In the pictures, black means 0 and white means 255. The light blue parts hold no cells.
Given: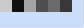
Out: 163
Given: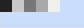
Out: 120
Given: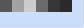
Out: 204
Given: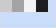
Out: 243
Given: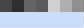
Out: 100
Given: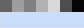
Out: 128
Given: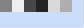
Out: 71
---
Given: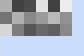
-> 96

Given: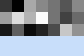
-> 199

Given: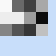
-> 54

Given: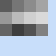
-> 82

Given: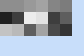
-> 74

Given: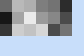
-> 75

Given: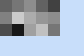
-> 192

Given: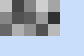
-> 82

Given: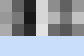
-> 87

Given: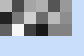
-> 130
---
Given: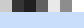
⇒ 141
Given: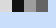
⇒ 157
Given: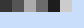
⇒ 29
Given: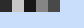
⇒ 133
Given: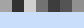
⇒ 84
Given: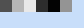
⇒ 3
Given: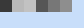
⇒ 119
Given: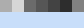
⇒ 45
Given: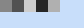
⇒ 38
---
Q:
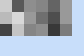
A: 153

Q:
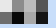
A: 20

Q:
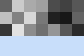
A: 99

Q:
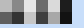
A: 18

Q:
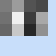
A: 168

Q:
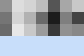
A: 67
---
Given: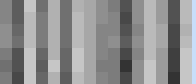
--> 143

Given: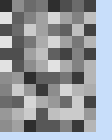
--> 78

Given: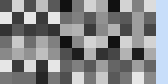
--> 50

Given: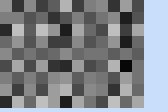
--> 41

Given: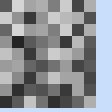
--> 102

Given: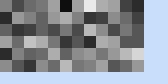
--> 98
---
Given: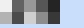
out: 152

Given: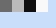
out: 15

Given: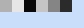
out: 9

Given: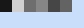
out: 110

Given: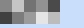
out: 115

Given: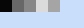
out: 135

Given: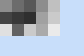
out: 88

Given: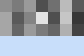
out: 154

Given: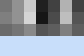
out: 202
